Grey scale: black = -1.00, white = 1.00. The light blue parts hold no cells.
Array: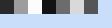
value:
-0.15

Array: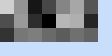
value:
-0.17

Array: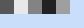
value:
0.03

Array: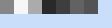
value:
-0.23

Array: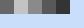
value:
-0.19

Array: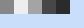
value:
0.06

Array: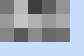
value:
0.10
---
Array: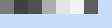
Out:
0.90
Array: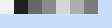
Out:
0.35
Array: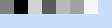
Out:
0.27
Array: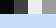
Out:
0.87
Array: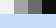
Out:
-0.17
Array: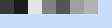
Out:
0.25
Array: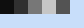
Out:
0.55
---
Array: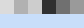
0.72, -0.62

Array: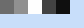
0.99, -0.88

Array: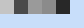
0.54, -0.69

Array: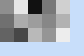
0.86, -0.87

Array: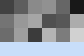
0.64, -0.81

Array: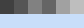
0.49, -0.50

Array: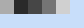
0.63, -0.67
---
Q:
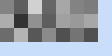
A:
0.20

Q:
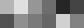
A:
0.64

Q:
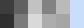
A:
0.36

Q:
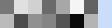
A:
-0.92

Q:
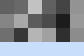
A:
-0.78

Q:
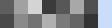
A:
-0.21
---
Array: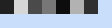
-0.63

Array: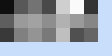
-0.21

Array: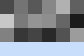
0.22

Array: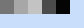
-0.97

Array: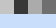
-0.13

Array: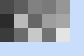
0.79
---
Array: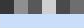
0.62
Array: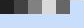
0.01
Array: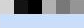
0.39
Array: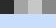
0.29
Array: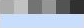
0.17
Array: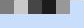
-0.45
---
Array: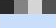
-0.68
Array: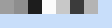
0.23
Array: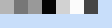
0.42
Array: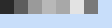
-0.67
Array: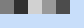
-0.02
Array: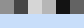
0.13
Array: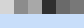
0.67
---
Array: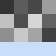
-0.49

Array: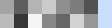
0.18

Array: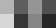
-0.70

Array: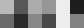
0.01

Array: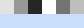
0.49

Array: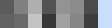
-0.52

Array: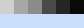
-0.93

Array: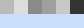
-0.59

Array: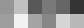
0.45

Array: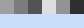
-0.63
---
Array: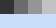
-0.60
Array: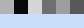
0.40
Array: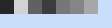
-0.70
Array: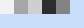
0.90
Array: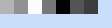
0.41
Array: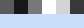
-0.29
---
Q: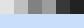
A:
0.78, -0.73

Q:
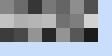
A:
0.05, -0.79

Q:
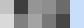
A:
0.53, -0.45

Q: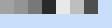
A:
0.27, -0.39

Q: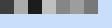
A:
-0.51, -0.06

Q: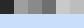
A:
-0.69, 0.48

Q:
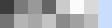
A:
-0.53, 0.48

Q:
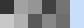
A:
-0.60, -0.14
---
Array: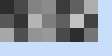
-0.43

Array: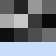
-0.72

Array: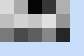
0.33

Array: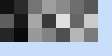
-0.66

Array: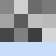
0.62

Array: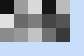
0.24
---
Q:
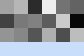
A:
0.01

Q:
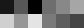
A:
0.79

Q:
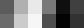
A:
0.93

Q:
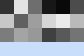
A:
0.24

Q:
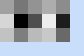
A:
-0.39

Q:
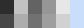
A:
-0.11

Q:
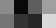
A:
-0.70

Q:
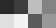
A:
-0.29

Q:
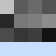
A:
-0.01
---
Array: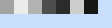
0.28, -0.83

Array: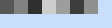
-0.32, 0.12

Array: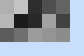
0.38, 0.10

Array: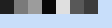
-0.76, -0.53

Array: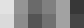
0.77, -0.46

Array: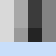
0.70, 0.02
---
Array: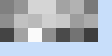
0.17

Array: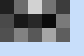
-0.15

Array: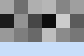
-0.13

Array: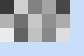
0.62

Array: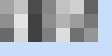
0.52

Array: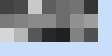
-0.43

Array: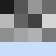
-0.33

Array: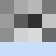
0.33

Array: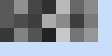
0.13

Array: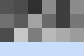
-0.40
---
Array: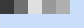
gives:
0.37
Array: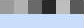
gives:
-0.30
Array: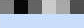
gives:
-0.39
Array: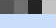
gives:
0.53
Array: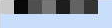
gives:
-0.59
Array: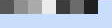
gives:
-0.75
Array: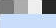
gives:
-0.69
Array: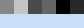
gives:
-0.68
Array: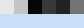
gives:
-0.09
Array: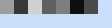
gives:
-0.41
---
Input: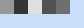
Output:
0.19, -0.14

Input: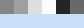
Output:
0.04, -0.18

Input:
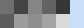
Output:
-0.12, 0.70

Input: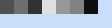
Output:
-0.37, -0.88

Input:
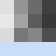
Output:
0.76, -0.39

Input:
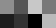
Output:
0.11, 0.46

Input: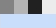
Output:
0.03, 0.85

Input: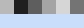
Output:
0.45, -0.09
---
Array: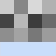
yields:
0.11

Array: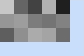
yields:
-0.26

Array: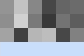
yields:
0.28

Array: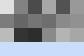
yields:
0.47

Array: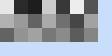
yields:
-0.22

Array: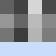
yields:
-0.08

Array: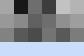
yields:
0.02

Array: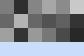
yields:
0.25

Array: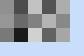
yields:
-0.05
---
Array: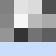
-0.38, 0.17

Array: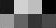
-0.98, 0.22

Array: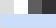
-0.60, 0.73

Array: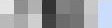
0.57, 0.45

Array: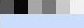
0.89, -0.33

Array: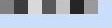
0.21, 0.00

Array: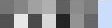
-0.02, -0.36

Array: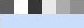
0.12, -0.26

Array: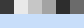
-0.16, -0.55
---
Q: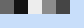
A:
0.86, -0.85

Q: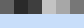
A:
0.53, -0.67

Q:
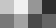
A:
0.88, -0.65

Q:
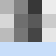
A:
0.85, -0.57

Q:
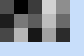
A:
0.65, -0.99

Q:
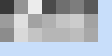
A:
0.85, -0.56

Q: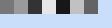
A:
0.80, -0.82

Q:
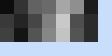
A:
0.58, -0.90

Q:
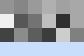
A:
0.88, -0.63

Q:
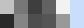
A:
0.90, -0.68
